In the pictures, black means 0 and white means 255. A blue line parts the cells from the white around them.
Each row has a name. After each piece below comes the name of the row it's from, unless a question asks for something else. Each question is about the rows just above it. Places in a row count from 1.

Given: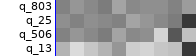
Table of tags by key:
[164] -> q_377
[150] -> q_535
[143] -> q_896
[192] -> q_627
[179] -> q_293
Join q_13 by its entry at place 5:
q_535
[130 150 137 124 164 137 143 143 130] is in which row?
q_803

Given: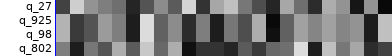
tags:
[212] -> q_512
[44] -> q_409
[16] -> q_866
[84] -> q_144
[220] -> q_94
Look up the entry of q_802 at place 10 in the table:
q_866
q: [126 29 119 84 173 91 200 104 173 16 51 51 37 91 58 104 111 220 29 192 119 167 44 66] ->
q_802
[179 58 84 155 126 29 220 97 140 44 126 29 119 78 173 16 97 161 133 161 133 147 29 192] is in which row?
q_98
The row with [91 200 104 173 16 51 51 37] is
q_802

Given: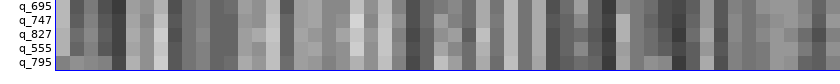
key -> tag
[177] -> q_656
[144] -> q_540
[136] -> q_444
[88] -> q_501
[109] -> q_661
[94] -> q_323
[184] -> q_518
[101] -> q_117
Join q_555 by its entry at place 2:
q_117
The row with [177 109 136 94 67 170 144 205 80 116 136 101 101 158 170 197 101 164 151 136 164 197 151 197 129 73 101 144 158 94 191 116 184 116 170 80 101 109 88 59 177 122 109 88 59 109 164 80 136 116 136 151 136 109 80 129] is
q_827

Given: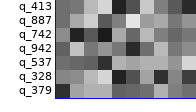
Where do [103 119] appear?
q_742
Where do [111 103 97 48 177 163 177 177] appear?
q_537
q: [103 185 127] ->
q_742

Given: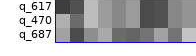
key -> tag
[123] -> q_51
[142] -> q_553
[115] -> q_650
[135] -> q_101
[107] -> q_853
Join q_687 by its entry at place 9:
q_650
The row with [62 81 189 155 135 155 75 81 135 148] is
q_617
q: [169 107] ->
q_687
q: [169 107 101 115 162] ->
q_687
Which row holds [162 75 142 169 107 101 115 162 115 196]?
q_687

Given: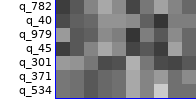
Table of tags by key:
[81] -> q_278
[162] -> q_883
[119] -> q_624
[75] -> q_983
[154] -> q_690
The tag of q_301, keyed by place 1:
q_690
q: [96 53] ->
q_40
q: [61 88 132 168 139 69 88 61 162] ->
q_45
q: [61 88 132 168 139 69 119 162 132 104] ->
q_782

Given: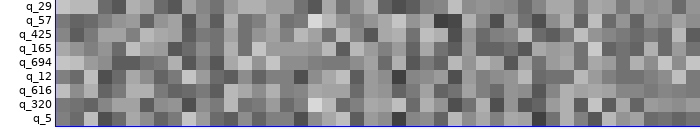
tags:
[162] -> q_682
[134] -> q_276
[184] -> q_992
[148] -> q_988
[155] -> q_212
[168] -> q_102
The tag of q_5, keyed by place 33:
q_102
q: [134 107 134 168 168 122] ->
q_29
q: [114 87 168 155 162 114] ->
q_165
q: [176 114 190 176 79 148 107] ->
q_425

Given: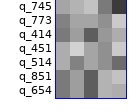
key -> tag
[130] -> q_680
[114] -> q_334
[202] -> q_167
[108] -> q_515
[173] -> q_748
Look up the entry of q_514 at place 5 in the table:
q_515
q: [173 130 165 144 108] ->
q_514
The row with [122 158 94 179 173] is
q_654

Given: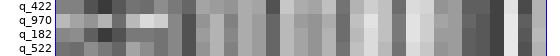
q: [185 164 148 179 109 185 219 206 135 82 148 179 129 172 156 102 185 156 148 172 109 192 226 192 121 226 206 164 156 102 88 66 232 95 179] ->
q_970
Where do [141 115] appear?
q_522
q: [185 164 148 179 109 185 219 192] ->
q_182
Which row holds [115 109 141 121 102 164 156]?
q_422
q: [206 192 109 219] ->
q_422
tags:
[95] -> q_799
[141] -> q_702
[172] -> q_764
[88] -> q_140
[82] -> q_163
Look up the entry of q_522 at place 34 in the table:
q_163
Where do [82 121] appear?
q_182

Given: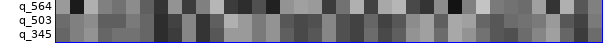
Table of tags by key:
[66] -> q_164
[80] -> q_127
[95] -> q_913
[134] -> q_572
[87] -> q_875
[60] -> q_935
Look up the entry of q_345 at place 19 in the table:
q_875
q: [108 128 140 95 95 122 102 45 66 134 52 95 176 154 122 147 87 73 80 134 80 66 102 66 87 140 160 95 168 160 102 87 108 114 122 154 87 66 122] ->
q_503
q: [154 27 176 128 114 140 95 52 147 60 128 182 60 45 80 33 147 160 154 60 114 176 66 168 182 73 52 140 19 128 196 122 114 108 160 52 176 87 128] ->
q_564
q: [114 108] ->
q_564
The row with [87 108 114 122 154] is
q_503
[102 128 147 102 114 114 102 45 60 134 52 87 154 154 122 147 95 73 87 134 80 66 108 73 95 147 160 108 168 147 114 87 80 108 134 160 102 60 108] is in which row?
q_345
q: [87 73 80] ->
q_503

